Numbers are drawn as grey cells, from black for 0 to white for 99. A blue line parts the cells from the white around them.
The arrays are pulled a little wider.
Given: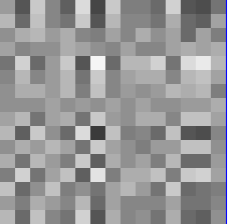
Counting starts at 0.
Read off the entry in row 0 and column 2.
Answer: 78
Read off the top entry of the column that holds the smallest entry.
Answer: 27
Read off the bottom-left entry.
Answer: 71
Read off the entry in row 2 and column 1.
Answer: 67
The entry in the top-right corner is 45
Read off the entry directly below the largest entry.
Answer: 78
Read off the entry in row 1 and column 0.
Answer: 71
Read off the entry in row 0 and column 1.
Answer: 33
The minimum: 23
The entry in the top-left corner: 60
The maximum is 95
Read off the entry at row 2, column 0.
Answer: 56
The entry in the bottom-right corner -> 56
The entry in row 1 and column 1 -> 41
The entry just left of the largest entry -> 33
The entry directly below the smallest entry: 78
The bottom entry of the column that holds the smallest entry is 33

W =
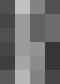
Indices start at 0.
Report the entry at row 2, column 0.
31
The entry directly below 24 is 35
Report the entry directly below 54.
51
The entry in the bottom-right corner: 27
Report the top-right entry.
31
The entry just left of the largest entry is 31
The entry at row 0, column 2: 51

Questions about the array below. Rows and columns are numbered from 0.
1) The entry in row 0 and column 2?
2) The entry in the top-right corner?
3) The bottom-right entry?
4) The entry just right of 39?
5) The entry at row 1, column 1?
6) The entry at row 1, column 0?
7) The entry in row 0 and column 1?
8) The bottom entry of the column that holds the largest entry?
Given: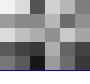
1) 32
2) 49
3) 22
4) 26
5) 53
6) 60
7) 85
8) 46

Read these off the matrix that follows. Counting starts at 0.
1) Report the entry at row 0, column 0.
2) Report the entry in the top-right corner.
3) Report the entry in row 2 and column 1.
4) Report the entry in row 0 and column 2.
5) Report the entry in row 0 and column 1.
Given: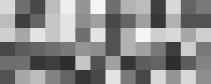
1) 84
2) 47
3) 65
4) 28
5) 43

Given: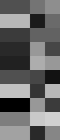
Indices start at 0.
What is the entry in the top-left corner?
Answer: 31
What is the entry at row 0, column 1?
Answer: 31
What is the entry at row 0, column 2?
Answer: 45
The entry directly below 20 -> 59
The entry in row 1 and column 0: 71
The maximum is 81
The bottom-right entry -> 52
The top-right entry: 55
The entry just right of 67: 59

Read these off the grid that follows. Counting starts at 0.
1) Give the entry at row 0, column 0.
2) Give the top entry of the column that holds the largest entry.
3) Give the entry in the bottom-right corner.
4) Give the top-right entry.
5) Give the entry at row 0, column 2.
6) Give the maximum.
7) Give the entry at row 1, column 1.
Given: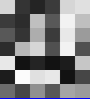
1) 83
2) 20
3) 60
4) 87
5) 14
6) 98
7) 17
